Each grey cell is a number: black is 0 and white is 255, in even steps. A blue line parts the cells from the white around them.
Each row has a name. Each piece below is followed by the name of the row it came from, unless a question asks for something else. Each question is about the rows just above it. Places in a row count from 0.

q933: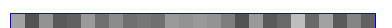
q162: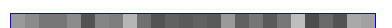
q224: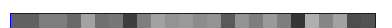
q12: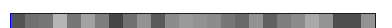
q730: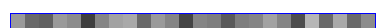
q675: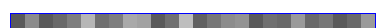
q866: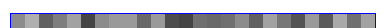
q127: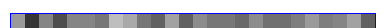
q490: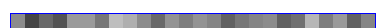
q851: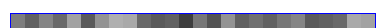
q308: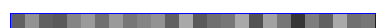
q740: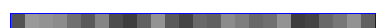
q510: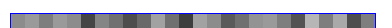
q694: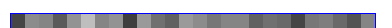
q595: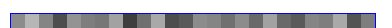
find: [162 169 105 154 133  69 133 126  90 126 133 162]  q730
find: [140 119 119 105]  q127

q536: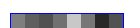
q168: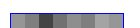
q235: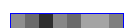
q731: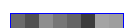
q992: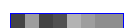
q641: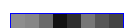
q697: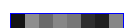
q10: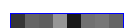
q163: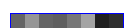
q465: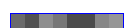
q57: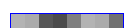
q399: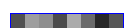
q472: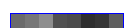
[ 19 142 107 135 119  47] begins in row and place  q697, 0
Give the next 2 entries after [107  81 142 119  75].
[ 75 135]

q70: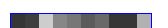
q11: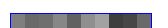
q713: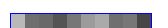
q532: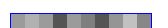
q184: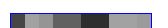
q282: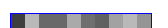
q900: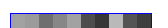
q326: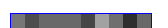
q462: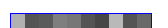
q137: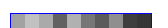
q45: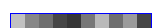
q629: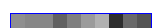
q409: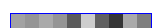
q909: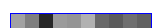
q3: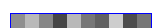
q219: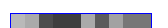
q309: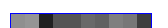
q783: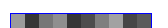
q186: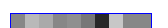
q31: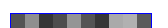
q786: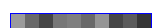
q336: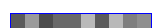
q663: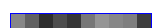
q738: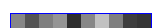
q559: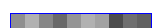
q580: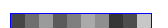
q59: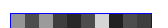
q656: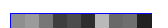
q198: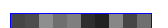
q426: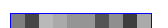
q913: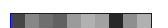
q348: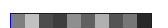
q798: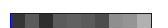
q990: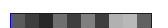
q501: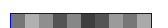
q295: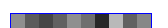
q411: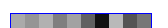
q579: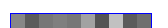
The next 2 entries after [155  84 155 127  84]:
[149 193]
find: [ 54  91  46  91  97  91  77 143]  q798

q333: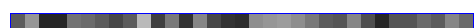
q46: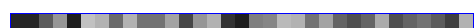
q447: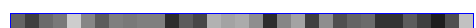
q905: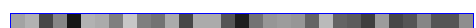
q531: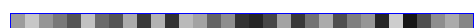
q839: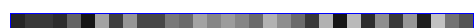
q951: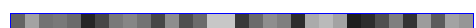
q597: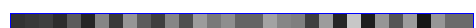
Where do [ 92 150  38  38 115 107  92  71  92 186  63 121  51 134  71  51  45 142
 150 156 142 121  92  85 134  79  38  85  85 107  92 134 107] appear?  q333
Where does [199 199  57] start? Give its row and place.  q951, 14
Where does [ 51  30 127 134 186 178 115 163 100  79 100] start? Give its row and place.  q46, 15
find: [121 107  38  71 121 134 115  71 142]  q951
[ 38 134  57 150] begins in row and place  q597, 5
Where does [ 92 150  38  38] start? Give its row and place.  q333, 0

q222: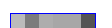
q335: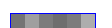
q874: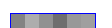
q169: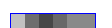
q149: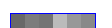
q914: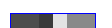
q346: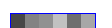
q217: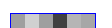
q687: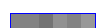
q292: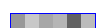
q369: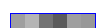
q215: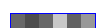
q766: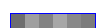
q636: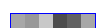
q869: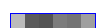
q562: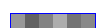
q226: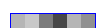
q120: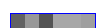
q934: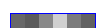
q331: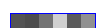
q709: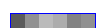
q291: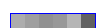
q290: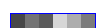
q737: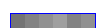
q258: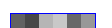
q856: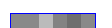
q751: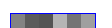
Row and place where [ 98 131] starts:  q562, 1
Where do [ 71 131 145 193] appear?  q346
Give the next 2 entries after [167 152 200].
[77 98]

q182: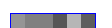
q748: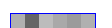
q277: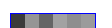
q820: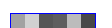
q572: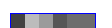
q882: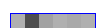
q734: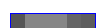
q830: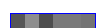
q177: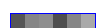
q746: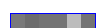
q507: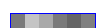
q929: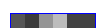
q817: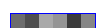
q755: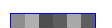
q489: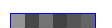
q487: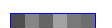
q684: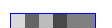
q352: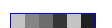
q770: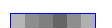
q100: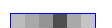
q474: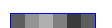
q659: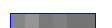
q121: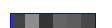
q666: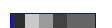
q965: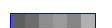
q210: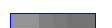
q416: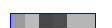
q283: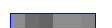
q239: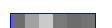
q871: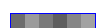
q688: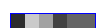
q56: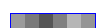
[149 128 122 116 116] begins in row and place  q210, 1
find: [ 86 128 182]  q56
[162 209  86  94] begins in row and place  q820, 0
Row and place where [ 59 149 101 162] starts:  q277, 0

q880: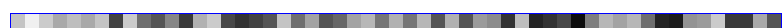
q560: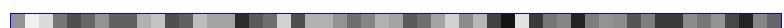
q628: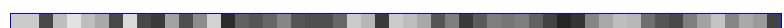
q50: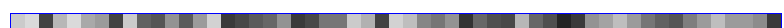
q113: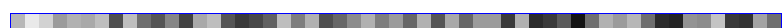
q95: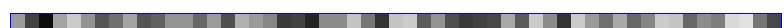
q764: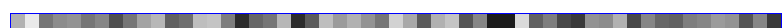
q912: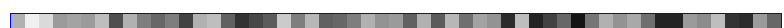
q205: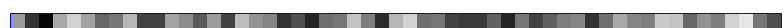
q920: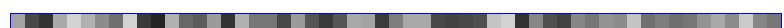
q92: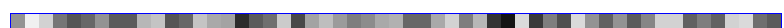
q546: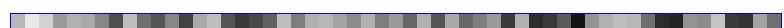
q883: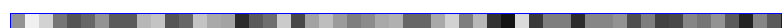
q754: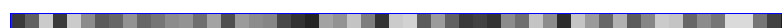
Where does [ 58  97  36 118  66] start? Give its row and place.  q205, 33
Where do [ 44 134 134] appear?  q883
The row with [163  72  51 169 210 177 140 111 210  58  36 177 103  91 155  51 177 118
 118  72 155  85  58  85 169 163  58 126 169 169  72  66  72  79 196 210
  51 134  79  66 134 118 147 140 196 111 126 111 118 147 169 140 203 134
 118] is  q920
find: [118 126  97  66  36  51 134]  q628
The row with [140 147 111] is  q754
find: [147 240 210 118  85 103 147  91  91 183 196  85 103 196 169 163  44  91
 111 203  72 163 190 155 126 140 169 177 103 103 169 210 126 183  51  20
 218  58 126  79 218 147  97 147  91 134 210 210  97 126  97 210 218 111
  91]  q92

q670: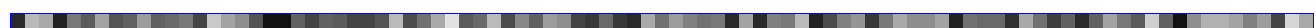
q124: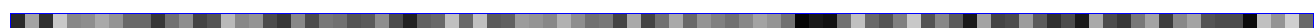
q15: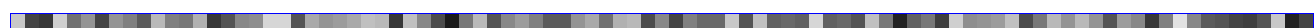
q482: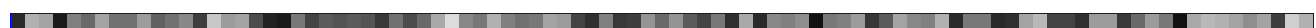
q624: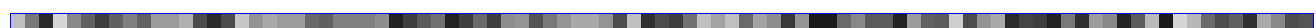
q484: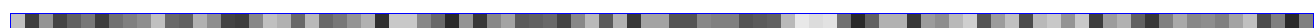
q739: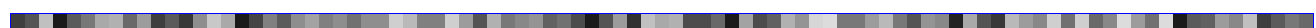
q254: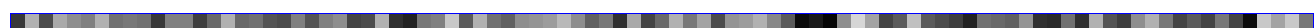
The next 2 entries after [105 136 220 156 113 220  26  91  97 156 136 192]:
[62 91]
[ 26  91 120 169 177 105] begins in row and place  q739, 3

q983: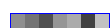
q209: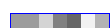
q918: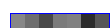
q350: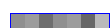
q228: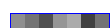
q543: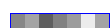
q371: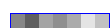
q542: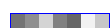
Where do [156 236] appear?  q543
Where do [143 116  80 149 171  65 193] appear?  q983
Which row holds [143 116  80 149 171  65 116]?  q228
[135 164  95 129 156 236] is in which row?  q543

